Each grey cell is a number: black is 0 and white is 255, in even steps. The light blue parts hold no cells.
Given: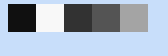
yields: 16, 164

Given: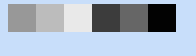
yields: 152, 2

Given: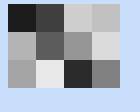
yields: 28, 129

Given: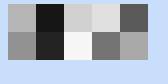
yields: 181, 169

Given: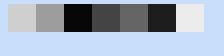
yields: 207, 236

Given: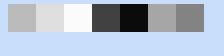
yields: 186, 131
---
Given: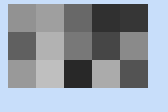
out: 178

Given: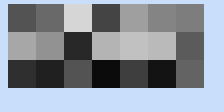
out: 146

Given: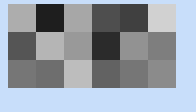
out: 181

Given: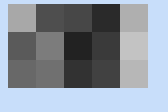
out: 124

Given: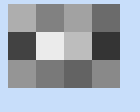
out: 235

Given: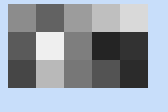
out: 239

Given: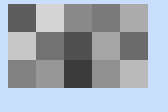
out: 114
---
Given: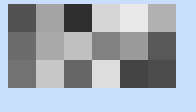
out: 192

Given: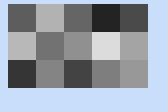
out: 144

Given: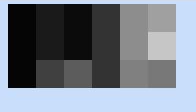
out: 11

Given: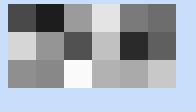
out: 81

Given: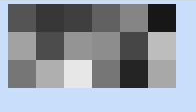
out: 148

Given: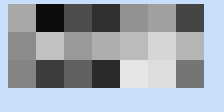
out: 153

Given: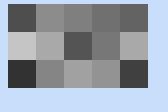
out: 84
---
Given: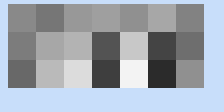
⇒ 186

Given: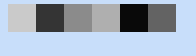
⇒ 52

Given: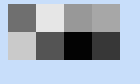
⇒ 84

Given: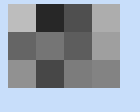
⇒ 71

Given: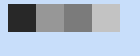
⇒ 151

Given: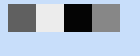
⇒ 236
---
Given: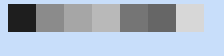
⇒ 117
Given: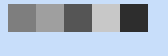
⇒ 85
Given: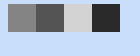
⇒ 84
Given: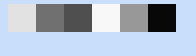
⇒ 248
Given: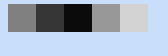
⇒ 11
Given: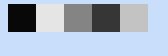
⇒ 132
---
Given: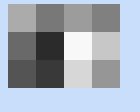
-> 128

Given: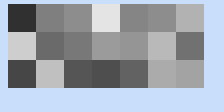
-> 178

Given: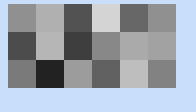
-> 144

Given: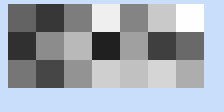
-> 254

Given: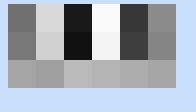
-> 139

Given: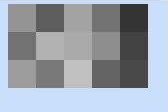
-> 52

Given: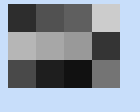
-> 204

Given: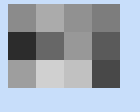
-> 125

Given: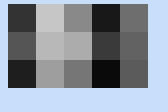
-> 110

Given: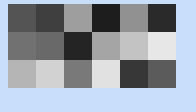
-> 42
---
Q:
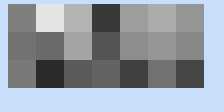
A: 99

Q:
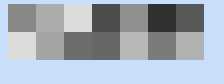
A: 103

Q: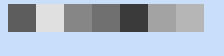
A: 112

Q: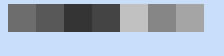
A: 68

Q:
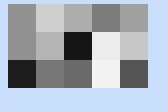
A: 118

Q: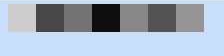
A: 13

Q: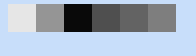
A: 9

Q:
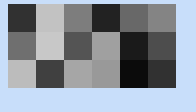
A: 166

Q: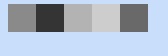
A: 52
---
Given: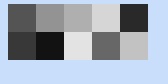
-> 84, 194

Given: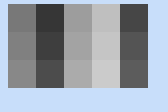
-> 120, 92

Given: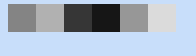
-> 132, 219

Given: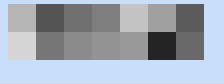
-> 181, 105

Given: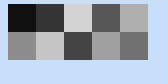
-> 16, 113

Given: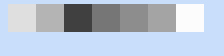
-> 223, 252
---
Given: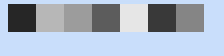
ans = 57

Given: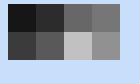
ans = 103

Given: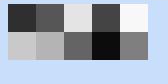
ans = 68

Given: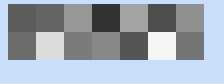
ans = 78

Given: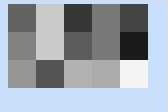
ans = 121

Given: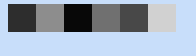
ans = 72

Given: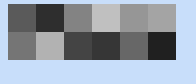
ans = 150

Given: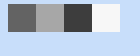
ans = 61
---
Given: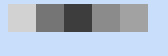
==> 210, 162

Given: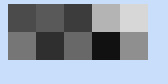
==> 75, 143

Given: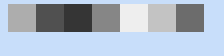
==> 173, 108

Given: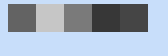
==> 99, 69

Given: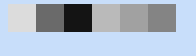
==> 220, 132

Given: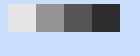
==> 230, 45

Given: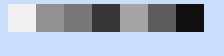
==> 241, 15
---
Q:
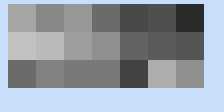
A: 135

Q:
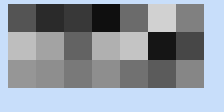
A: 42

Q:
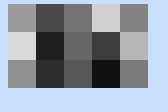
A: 73

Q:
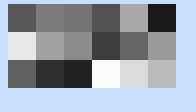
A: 124

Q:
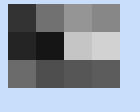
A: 113

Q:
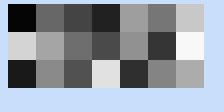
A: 103

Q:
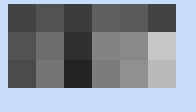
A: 82

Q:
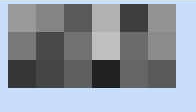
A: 132

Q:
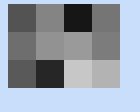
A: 132
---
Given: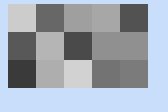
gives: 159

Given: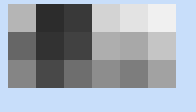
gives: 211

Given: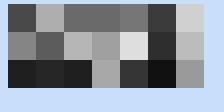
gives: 118

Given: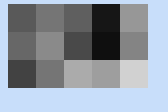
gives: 95

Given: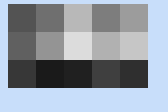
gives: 184

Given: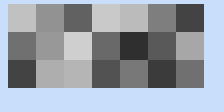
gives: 187

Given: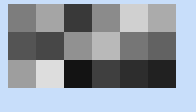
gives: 139
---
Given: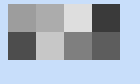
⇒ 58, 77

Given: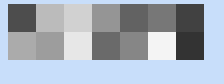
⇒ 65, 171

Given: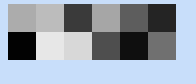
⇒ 36, 2

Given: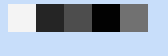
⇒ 113, 244

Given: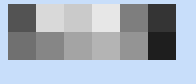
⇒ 52, 112

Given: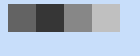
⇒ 192, 99
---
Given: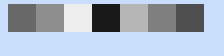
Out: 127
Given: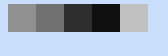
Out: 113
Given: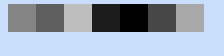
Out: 95
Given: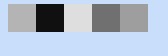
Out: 158
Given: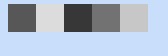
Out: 114
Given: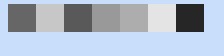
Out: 153
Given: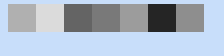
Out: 142
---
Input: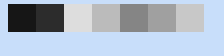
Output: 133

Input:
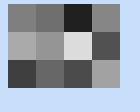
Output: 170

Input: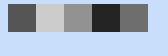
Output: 110

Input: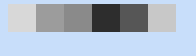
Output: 86

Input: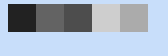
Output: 171

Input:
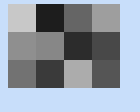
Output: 143
